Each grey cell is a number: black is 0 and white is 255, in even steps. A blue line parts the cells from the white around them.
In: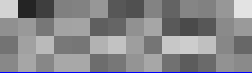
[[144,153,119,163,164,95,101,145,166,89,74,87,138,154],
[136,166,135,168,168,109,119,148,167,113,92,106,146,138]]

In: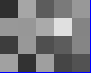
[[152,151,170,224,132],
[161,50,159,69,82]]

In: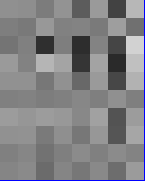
[[126,121,152,129,131,122,158,112],
[154,130,181,164,53,163,42,192],
[128,130,125,128,135,127,144,127],
[145,146,122,143,119,151,85,166],
[133,138,107,133,119,137,109,155]]

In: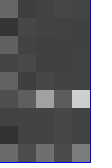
[[53,71,67,66,65],
[69,73,65,65,67],
[79,95,161,92,206],
[51,66,67,71,66]]

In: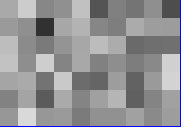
[[154,143,49,167,179,134,126,171,157,156],
[194,142,206,132,168,129,142,125,137,208],
[130,164,91,170,132,160,181,96,132,161]]

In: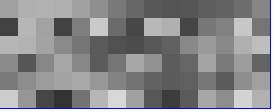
[[65,182,162,65,126,202,107,71,184,176,69,119,129,199,117],
[138,86,135,167,135,91,117,167,145,92,102,164,122,157,99],
[204,150,70,50,114,182,215,161,87,60,90,167,140,211,177]]

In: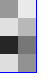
[[224,184],
[222,146]]

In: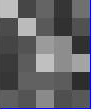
[[76,187,89,49,81],
[58,92,192,141,164],
[95,84,138,79,88]]
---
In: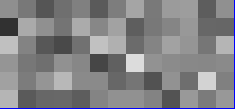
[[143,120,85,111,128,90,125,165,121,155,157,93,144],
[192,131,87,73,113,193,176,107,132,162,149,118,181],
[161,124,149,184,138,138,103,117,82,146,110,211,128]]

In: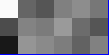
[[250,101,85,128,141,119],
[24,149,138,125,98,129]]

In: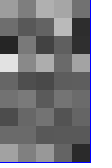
[[157,126,176,166,113],
[37,121,66,95,47],
[102,78,73,93,94],
[76,103,115,83,101],
[162,128,152,100,42]]

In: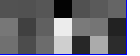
[[82,81,86,3,81,90,101],
[112,76,108,207,39,171,44]]

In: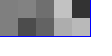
[[127,130,111,194,51]]

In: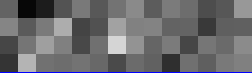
[[99,7,28,83,121,88,115,138,92,123,109,77,87,152],
[70,117,159,128,72,112,213,147,101,123,70,118,106,139]]

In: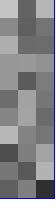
[[197,99,181],
[174,107,108],
[151,91,124],
[133,163,107],
[78,127,163],
[96,127,47]]

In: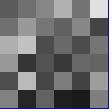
[[90,111,134,176,115,224],
[175,193,76,105,76,117],
[78,186,69,124,66,157]]
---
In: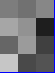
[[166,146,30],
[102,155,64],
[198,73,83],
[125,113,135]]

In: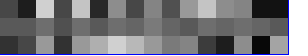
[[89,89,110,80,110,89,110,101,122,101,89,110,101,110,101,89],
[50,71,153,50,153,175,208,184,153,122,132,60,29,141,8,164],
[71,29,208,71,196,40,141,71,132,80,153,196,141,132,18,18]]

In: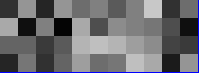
[[49,149,37,149,109,128,90,128,200,49,109],
[37,118,49,100,158,109,118,191,169,27,149],
[100,100,58,90,180,191,180,158,140,67,58],
[169,15,128,4,169,78,140,128,118,78,15]]

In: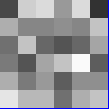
[[112,195,103,84,103,165],
[174,134,134,143,134,195],
[174,122,153,93,143,143],
[122,84,165,195,250,93],
[229,184,184,112,174,195],
[72,207,219,153,219,50]]

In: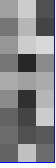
[[118,182,68],
[160,204,80],
[108,80,89],
[99,192,108],
[118,39,139],
[171,160,171],
[139,48,182],
[99,68,204],
[150,204,216]]

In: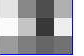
[[250,196,56,238],
[228,135,78,175],
[155,126,102,114]]

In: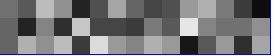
[[101,35,132,47,198,69,69,59,122,89,230,132,113,113,144],
[101,176,144,188,59,219,153,132,176,153,23,89,153,47,165],
[113,89,188,144,35,80,165,101,69,80,153,176,122,59,13]]

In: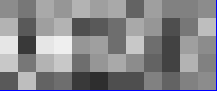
[[89,190,99,110,57,46,78,78,129,99,129,140],
[179,89,159,179,78,89,110,169,150,78,119,190],
[140,119,169,150,179,159,169,99,159,129,129,140],
[200,119,179,200,110,150,169,140,99,66,179,129],
[230,57,230,239,150,159,110,200,110,66,159,140]]

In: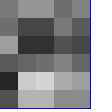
[[158,49,49,81,70],
[110,70,70,121,90],
[90,101,110,130,101],
[121,149,149,110,130],
[81,179,179,139,139],
[37,203,212,170,158]]
